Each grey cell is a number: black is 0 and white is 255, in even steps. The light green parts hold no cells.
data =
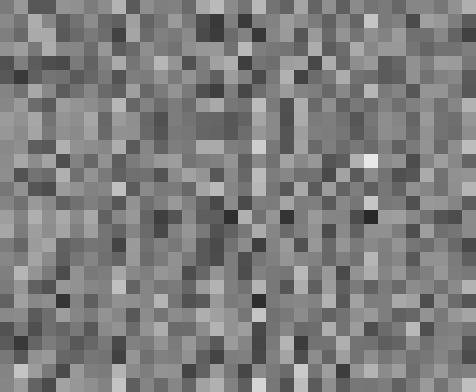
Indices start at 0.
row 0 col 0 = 122
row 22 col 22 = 118
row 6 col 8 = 96
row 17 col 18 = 63
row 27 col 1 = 156
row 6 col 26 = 182
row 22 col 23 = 98
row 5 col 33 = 90
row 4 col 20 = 158
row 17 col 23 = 105
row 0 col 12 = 129
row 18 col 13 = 121
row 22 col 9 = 88
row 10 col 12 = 126
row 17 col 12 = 120
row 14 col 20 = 165
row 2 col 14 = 74
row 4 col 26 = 153
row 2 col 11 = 128
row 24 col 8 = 73
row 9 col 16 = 88
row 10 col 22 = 105
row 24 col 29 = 141
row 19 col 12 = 143
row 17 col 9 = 154
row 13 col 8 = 192
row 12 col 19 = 125
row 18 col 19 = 128
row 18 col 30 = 146
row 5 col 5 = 90
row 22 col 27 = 126
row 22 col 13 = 133
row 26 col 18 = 138
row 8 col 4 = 148
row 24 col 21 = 60
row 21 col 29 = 161
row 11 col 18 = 136
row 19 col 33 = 121

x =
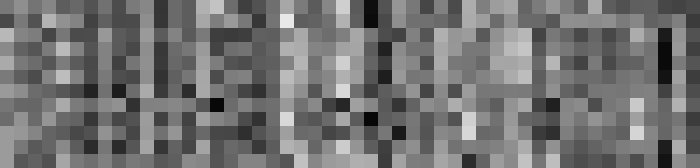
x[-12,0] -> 120
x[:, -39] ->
[53, 54, 91, 56, 58, 50, 58, 130, 65, 113, 54, 88]
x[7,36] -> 147
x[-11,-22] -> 142
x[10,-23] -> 63
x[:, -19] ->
[129, 106, 176, 167, 171, 155, 138, 131, 114, 136, 156, 166]
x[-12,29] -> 120
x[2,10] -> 154
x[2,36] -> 169
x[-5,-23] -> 89
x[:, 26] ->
[14, 11, 119, 92, 100, 85, 62, 135, 7, 75, 93, 172]
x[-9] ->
[138, 98, 85, 123, 186, 130, 84, 130, 90, 72, 142, 56, 107, 119, 154, 68, 110, 115, 88, 100, 176, 172, 132, 129, 162, 165, 92, 33, 139, 115, 114, 167, 151, 120, 120, 153, 185, 197, 88, 132, 119, 100, 106, 85, 105, 130, 114, 10, 152, 64]
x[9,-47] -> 100
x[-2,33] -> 127
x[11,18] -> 132
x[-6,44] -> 118
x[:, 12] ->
[106, 106, 131, 107, 104, 96, 104, 135, 120, 149, 98, 95]
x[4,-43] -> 130
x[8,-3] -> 104
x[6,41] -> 83
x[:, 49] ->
[74, 59, 82, 64, 85, 61, 77, 93, 60, 78, 70, 112]
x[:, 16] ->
[109, 154, 59, 110, 83, 125, 101, 108, 121, 70, 105, 101]
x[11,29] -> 125
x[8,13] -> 66
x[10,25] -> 148
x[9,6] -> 81
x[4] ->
[170, 121, 108, 86, 124, 91, 73, 130, 64, 117, 144, 58, 104, 93, 161, 125, 83, 77, 92, 95, 130, 181, 113, 153, 207, 150, 100, 61, 145, 135, 80, 171, 120, 118, 105, 166, 165, 172, 105, 182, 93, 67, 122, 73, 96, 98, 116, 10, 122, 85]
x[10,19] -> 92
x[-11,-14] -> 145
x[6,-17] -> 156
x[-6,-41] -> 108
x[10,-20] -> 91
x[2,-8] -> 101
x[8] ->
[108, 146, 106, 149, 105, 99, 55, 111, 71, 82, 156, 65, 120, 66, 160, 132, 121, 76, 50, 109, 216, 94, 86, 106, 167, 91, 7, 93, 100, 119, 87, 114, 83, 207, 141, 113, 152, 101, 95, 78, 136, 119, 147, 129, 106, 160, 112, 104, 117, 60]
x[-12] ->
[120, 143, 116, 134, 93, 104, 83, 113, 76, 122, 135, 53, 106, 93, 177, 195, 109, 63, 82, 111, 167, 123, 91, 135, 207, 90, 14, 83, 150, 120, 70, 129, 75, 173, 127, 157, 166, 100, 123, 150, 124, 96, 170, 93, 81, 95, 96, 71, 67, 74]

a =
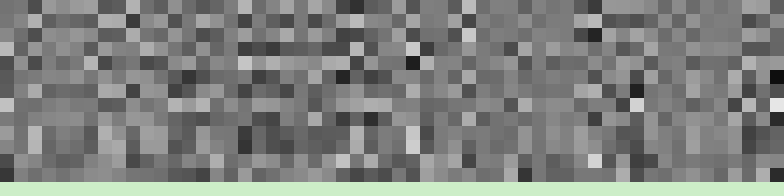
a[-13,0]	115
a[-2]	[75, 145, 133, 108, 95, 99, 129, 141, 156, 73, 98, 120, 104, 133, 119, 174, 110, 123, 152, 140, 105, 144, 107, 150, 194, 118, 171, 109, 88, 98, 168, 144, 165, 69, 127, 124, 155, 96, 120, 93, 108, 135, 211, 86, 150, 63, 74, 135, 114, 122, 116, 112, 122, 104, 139, 134]
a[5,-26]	106
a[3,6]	91
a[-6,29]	129
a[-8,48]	127
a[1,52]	125
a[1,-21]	115
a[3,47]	121
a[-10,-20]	76
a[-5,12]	101
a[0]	[115, 119, 77, 153, 140, 154, 159, 86, 92, 178, 111, 94, 144, 107, 87, 101, 125, 180, 108, 132, 164, 121, 166, 138, 70, 49, 92, 101, 156, 84, 127, 125, 91, 187, 110, 128, 127, 97, 129, 117, 123, 91, 59, 151, 150, 147, 136, 106, 139, 107, 128, 118, 127, 161, 156, 94]
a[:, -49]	[86, 174, 92, 154, 73, 145, 169, 90, 151, 176, 162, 141, 142]
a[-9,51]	112
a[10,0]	133
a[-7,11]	146
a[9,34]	123
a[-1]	[55, 128, 111, 126, 114, 126, 139, 142, 132, 117, 115, 111, 89, 85, 68, 134, 99, 154, 100, 112, 131, 138, 153, 138, 97, 71, 91, 76, 119, 83, 159, 139, 123, 136, 110, 115, 169, 53, 119, 98, 98, 120, 120, 116, 173, 78, 118, 111, 131, 145, 126, 104, 156, 107, 174, 43]
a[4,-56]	78
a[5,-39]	122
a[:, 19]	[132, 95, 133, 60, 175, 84, 98, 150, 69, 79, 79, 140, 112]
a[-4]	[155, 114, 183, 108, 127, 119, 88, 176, 144, 104, 160, 155, 105, 91, 150, 120, 119, 59, 103, 79, 92, 105, 89, 92, 93, 177, 101, 124, 118, 198, 74, 123, 130, 119, 123, 114, 109, 147, 118, 143, 129, 157, 129, 119, 85, 87, 148, 127, 118, 156, 129, 136, 144, 65, 83, 99]
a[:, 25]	[49, 186, 72, 182, 68, 99, 147, 161, 99, 177, 171, 118, 71]
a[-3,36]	113
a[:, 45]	[147, 80, 163, 106, 146, 75, 33, 210, 92, 87, 76, 63, 78]
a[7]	[193, 113, 111, 125, 132, 122, 123, 90, 94, 141, 116, 126, 179, 154, 179, 111, 141, 117, 154, 150, 132, 122, 86, 120, 150, 161, 174, 170, 127, 129, 103, 106, 118, 120, 139, 134, 84, 172, 130, 140, 139, 105, 126, 126, 67, 210, 120, 131, 120, 96, 114, 135, 69, 182, 98, 230]
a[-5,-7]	146
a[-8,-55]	117
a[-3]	[133, 117, 181, 102, 119, 110, 93, 162, 169, 92, 154, 154, 83, 95, 155, 131, 120, 52, 106, 79, 71, 102, 95, 88, 108, 171, 93, 125, 112, 205, 89, 122, 144, 97, 122, 107, 113, 146, 116, 137, 130, 155, 142, 111, 95, 76, 134, 129, 112, 159, 129, 128, 145, 70, 93, 103]
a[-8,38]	117
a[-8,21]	112
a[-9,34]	124

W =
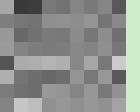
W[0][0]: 166
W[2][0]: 152
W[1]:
[127, 119, 115, 143, 145, 141, 148, 117, 137]
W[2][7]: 141
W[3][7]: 143
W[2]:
[152, 104, 113, 122, 121, 139, 119, 141, 112]
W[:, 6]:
[121, 148, 119, 131, 167, 120, 151, 151]
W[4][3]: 180
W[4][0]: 84
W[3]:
[155, 131, 125, 123, 125, 136, 131, 143, 119]
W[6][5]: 133
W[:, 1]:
[57, 119, 104, 131, 171, 117, 113, 198]
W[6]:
[123, 113, 110, 153, 148, 133, 151, 121, 145]
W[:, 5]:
[132, 141, 139, 136, 135, 148, 133, 144]
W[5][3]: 104
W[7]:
[131, 198, 189, 144, 151, 144, 151, 145, 163]

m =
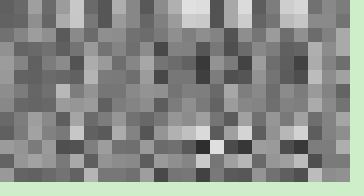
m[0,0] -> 96
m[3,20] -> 96
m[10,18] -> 157
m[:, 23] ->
[136, 138, 129, 140, 131, 141, 131, 138, 131, 130, 125, 122, 141]
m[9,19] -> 146
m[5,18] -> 147
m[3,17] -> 107
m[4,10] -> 167
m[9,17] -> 212
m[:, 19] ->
[125, 116, 155, 125, 110, 116, 109, 111, 150, 146, 154, 150, 113]
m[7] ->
[136, 104, 101, 104, 155, 150, 155, 96, 125, 132, 141, 93, 124, 143, 122, 99, 156, 135, 132, 111, 130, 127, 171, 138, 115]
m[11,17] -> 182
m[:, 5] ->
[200, 199, 138, 116, 83, 97, 125, 150, 165, 199, 82, 169, 98]
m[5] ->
[153, 99, 97, 107, 103, 97, 180, 123, 122, 111, 156, 72, 119, 118, 63, 125, 80, 85, 147, 116, 91, 78, 188, 141, 161]
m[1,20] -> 187
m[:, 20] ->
[206, 187, 110, 96, 94, 91, 139, 130, 121, 183, 77, 159, 95]
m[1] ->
[98, 101, 143, 102, 171, 199, 120, 86, 154, 135, 102, 128, 155, 204, 201, 83, 168, 204, 101, 116, 187, 197, 138, 138, 115]
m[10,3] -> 154
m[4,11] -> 116
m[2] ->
[113, 133, 157, 143, 90, 138, 107, 143, 141, 113, 108, 122, 143, 127, 142, 131, 83, 142, 117, 155, 110, 144, 108, 129, 169]
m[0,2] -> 159
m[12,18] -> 148
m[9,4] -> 121
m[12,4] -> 115
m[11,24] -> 122
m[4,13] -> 98
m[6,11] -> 144
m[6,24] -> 100
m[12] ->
[153, 100, 97, 106, 115, 98, 181, 119, 119, 112, 158, 73, 117, 119, 66, 121, 90, 87, 148, 113, 95, 80, 188, 141, 145]
